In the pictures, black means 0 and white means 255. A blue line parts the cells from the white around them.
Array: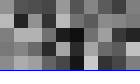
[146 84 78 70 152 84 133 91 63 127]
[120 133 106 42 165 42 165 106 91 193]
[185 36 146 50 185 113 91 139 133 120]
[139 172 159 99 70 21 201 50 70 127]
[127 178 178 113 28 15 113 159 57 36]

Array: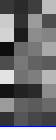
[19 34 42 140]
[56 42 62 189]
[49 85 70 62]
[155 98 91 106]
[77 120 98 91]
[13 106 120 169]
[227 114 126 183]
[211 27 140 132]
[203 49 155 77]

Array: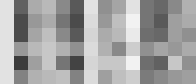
[226 75 152 171 117 75 219 152 191 242 117 89 159 171]
[226 59 159 199 117 67 213 199 199 242 110 97 199 144]
[226 75 165 191 137 89 213 171 185 234 110 104 159 144]
[226 97 171 185 137 89 226 144 165 226 117 104 137 177]
[226 130 177 185 191 130 219 159 191 205 123 137 152 159]
[226 152 185 199 177 144 219 177 137 205 144 165 152 171]

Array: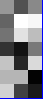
[181 181 3]
[210 65 26]
[50 18 121]
[151 81 137]
[115 226 189]
[196 38 218]
[100 255 247]

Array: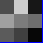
[91 64 7]
[77 204 23]
[160 124 110]

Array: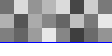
[113 219 148 184 219 70 205 121]
[127 101 156 232 134 62 107 148]
[177 85 171 134 101 191 121 232]

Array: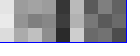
[234 148 127 135 61 178 120 90 106]
[228 156 163 156 54 186 90 127 98]
[220 171 192 142 42 206 106 114 76]

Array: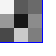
[244 90 106]
[72 202 126]
[153 23 140]
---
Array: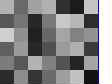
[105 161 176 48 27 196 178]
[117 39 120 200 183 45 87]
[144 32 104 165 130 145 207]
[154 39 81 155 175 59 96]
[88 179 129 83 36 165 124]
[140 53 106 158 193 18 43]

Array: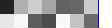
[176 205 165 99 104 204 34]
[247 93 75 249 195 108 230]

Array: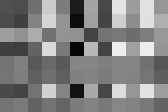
[77 111 203 124 28 164 72 228 156 226 150 80]
[64 131 213 148 12 160 69 207 141 224 175 76]
[146 172 114 147 145 67 116 120 109 125 152 157]
[62 99 217 121 6 184 67 238 160 237 149 64]
[128 88 106 89 134 134 126 133 133 113 85 116]
[126 96 111 96 129 131 123 133 131 117 94 117]
[68 115 209 132 17 168 70 220 150 226 158 74]
[123 99 115 100 124 131 121 135 131 121 99 116]

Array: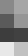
[166 137]
[150 90]
[65 61]
[193 232]

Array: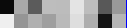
[169 91 189 188 228 189 88 153 10]
[149 176 159 186 222 174 20 181 239]

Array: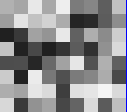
[166 232 168 238 123 134 94 193 177]
[227 194 210 172 36 42 92 141 157]
[57 162 148 232 97 174 139 206 32]
[33 72 31 52 92 49 145 217 195]
[78 38 105 162 230 82 176 95 77]
[34 235 120 80 123 134 172 73 203]
[163 230 218 62 224 229 244 217 173]
[58 146 164 71 100 218 91 190 216]
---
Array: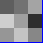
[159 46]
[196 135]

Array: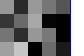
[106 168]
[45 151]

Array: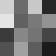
[97 121]
[135 116]

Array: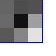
[17 159]
[133 226]

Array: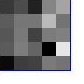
[118 118]
[121 65]

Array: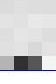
[225 232]
[229 227]

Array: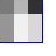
[240 216]
[241 216]
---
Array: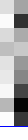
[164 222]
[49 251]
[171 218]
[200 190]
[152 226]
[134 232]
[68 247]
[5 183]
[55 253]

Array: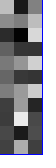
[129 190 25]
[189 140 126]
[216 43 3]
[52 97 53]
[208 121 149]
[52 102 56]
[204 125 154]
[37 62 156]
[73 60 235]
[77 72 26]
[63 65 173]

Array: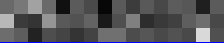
[91 105 120 162 106 16 91 74 7 90 60 89 72 92 87 31]
[72 184 59 52 149 89 82 99 26 79 128 45 57 64 94 110]
[80 109 93 34 78 68 52 67 112 112 76 86 73 82 73 217]

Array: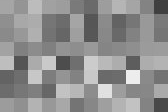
[64 165 148 188 161 157 122 106 157 181 165 131]
[121 143 168 172 118 108 165 86 139 99 118 153]
[117 138 152 176 115 102 159 87 136 105 130 153]
[156 162 128 140 128 147 142 153 133 137 143 155]
[179 190 84 171 201 77 111 204 185 173 93 173]
[115 99 110 199 125 148 130 200 106 108 237 138]
[170 108 119 127 103 194 183 140 224 157 134 135]
[73 156 144 179 152 168 116 135 159 179 194 131]

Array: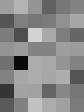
[131 158 179 148 97 119]
[167 85 127 118 123 144]
[102 124 78 211 168 125]
[156 148 155 131 131 158]
[131 113 10 172 169 148]
[85 131 167 173 167 174]
[119 53 162 161 100 134]
[122 90 130 194 172 160]

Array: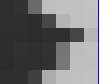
[195 47 50 106 190 193 193]
[193 48 47 45 71 180 192]
[182 46 46 44 47 47 69]
[192 46 49 47 50 117 189]
[191 44 47 47 49 120 191]
[193 47 47 62 172 191 192]

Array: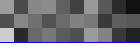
[16 157 74 135 140 96 65 153 88 42]
[88 79 135 113 82 107 130 121 57 94]
[33 205 41 104 120 91 79 155 131 57]

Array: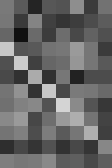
[114 121 90 36 87 83 142 59]
[92 119 58 132 64 52 61 76]
[80 102 16 106 60 109 72 98]
[59 199 84 89 115 119 154 118]
[89 80 203 64 102 108 150 118]
[76 73 49 171 49 119 34 76]
[105 116 146 51 199 72 122 119]
[55 112 129 136 82 212 138 84]
[67 137 154 71 110 154 174 116]
[63 116 128 77 125 90 118 175]
[135 46 71 52 82 50 72 53]
[94 126 119 122 137 91 95 73]

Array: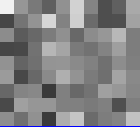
[169 241 150 121 95 145 210 132 78 96]
[162 70 116 147 214 130 207 107 78 79]
[125 140 91 104 124 144 104 140 151 184]
[125 70 72 114 182 165 122 114 131 159]
[127 146 100 112 148 149 138 129 112 141]
[137 155 72 104 138 175 147 123 111 164]
[134 103 132 136 58 128 104 115 160 151]
[126 73 160 150 150 128 128 122 128 79]
[193 142 112 145 58 173 197 107 125 132]
